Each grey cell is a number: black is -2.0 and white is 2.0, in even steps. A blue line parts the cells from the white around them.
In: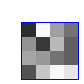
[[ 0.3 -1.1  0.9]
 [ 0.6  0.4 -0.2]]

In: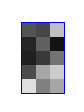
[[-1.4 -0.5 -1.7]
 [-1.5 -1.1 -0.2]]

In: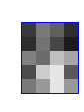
[[-1.3 -0.2 -0.9]
 [ 0.0 -0.3  1.0]]

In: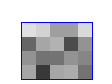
[[-0.4  0.6  0.8]
 [ 0.3 -0.2 -0.2]]

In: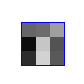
[[-1.8  1.1 -0.7]
 [-1.3  1.3 -0.6]]

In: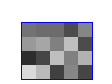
[[ 0.4  0.6  0.0]
 [-1.3 -0.9  1.0]]

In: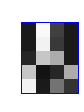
[[-1.6  1.8 -1.1]
 [-1.4  1.1  0.7]]
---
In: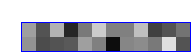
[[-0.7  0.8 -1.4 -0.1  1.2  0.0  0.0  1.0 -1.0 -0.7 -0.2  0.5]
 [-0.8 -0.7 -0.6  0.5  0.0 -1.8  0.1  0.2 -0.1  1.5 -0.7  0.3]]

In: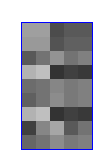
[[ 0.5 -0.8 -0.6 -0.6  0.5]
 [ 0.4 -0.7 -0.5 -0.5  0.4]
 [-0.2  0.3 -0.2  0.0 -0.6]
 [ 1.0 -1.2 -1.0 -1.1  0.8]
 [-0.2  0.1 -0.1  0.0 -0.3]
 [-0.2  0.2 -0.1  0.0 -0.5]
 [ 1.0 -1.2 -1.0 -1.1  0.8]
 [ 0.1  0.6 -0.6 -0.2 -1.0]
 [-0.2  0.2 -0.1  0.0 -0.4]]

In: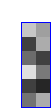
[[ 0.5  1.1]
 [ 0.7 -1.0]
 [-1.0 -0.3]
 [-0.1  1.5]
 [-1.4 -1.0]
 [ 0.7 -0.2]]

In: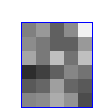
[[ 0.4 -0.5  0.2  1.8  0.0]
 [-0.1 -0.5 -0.5  0.4  0.2]
 [-0.1  1.0 -0.2  1.0  0.6]
 [-1.0 -0.5  0.1 -0.2 -1.3]
 [-0.4  0.5 -0.4 -0.6 -0.6]
 [ 0.2  0.7  0.3 -0.8  0.1]]

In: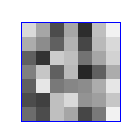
[[ 0.6 -0.8  0.6 -1.3  1.0  1.8  1.4]
 [ 0.2 -0.5  0.8 -0.9  0.9  1.4  0.7]
 [-1.2  1.2  1.0 -0.2  0.6  1.3 -0.5]
 [ 1.1 -0.5  0.9 -1.4 -0.5  0.7  0.0]
 [ 1.6 -0.1  0.1  0.2  0.7  1.6 -0.5]
 [-1.0  1.0  1.4  0.3  0.5  1.1 -0.8]
 [-0.8  1.0  0.6 -0.9 -0.1  1.8 -0.3]]

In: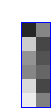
[[ 0.1 -1.4]
 [-0.9  1.2]
 [-0.7  0.3]
 [-0.4  0.1]
 [-0.9  1.4]
 [ 0.0  1.7]]

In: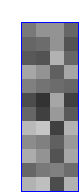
[[ 0.3  0.3 -0.4 -0.1]
 [-0.3  0.3 -0.7 -0.4]
 [-0.7  0.8 -0.4 -0.6]
 [ 0.3 -0.5  0.6  0.6]
 [-0.2 -0.3 -0.4  0.0]
 [-1.2  0.6 -1.0 -0.8]
 [-1.0  0.4 -0.6 -0.4]
 [ 1.1 -1.0  0.8  0.9]
 [ 0.0 -0.5  0.4  0.2]
 [ 0.3 -0.7  0.6  0.7]
 [-0.1  0.0 -0.3 -0.4]
 [ 1.0 -0.8  0.8  0.8]]

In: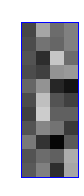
[[ 0.6 -0.3  0.0 -0.9]
 [-0.2 -0.4  0.0 -0.8]
 [-1.3  1.1 -0.3 -0.7]
 [-1.0  0.3  0.4 -0.8]
 [ 0.3 -1.4 -1.7 -0.4]
 [ 1.0 -0.7 -1.0 -0.8]
 [ 1.2 -0.5 -0.5 -1.0]
 [ 0.1 -0.2 -1.1 -0.7]
 [-1.2 -1.9 -0.6 -0.1]
 [-0.3 -0.5  0.7 -0.7]
 [ 0.0 -1.3  0.6 -0.6]]

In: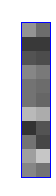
[[-0.3  0.3]
 [-1.1 -1.1]
 [-0.8 -0.7]
 [-0.1  0.1]
 [-0.3 -0.2]
 [-0.4 -0.2]
 [ 0.7  0.9]
 [-0.7 -1.2]
 [-0.9 -0.2]
 [ 1.1  0.5]
 [-0.2  0.1]]
